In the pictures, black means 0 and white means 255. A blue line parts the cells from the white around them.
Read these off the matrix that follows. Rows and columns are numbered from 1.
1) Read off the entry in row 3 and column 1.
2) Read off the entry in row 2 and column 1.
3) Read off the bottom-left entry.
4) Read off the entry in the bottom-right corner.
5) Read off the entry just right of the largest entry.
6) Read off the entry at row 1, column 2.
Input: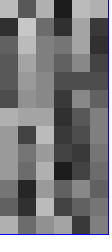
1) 97
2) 48
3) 176
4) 127
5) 108
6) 88

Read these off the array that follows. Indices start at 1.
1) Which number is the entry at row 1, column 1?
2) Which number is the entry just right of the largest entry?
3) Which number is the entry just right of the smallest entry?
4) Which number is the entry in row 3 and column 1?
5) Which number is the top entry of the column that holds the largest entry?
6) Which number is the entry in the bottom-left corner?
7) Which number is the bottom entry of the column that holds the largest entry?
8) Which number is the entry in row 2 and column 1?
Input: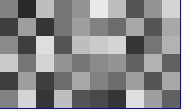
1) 129
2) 190
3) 190
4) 138
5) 233
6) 129
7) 73
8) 62

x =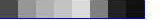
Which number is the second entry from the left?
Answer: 150
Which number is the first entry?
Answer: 74
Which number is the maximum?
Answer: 218

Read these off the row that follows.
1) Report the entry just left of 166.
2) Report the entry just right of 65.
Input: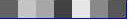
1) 197
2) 230

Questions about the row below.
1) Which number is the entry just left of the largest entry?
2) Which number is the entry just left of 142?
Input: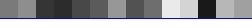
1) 110
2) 122

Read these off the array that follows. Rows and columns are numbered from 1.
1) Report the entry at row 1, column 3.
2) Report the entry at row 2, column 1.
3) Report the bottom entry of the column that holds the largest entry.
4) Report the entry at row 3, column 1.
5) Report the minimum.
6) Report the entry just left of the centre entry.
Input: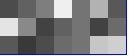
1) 126
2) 228
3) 107
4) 88
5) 57
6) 66

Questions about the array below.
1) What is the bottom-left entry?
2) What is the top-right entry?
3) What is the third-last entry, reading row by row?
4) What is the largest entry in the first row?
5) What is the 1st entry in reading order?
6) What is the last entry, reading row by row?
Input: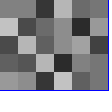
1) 153
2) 118
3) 194
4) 182
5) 129
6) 118
